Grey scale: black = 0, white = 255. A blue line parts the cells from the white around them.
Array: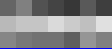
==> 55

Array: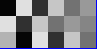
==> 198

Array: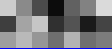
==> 97

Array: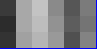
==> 138

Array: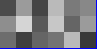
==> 186

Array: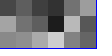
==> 50

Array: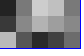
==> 205

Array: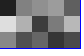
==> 144
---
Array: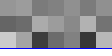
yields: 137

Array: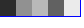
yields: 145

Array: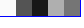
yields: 117

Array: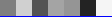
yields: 149

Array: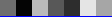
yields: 110

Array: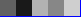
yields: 135

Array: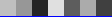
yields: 151

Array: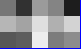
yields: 140
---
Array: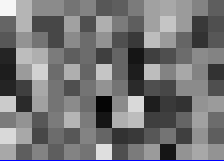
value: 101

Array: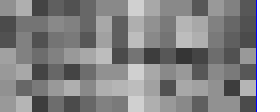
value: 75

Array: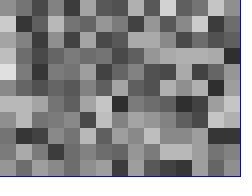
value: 203

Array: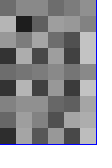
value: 181

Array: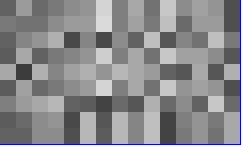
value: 121
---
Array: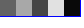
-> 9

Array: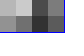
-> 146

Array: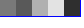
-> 47

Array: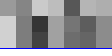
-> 87

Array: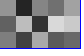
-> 162

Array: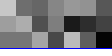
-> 152
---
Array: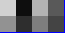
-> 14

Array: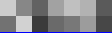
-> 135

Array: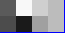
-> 248

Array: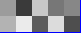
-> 58

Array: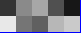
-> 138

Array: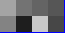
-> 115

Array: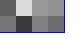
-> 219
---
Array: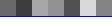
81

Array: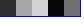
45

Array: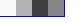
134

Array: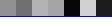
28

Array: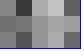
84

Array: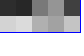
45

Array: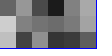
53
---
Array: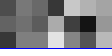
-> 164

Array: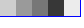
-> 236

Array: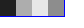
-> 141

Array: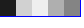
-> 132

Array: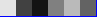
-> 99

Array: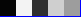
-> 157

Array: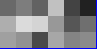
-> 33

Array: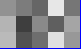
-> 118
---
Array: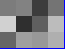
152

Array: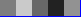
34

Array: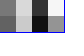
16

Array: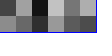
91

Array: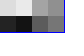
92

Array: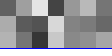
144

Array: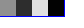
224

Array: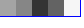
99

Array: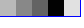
2
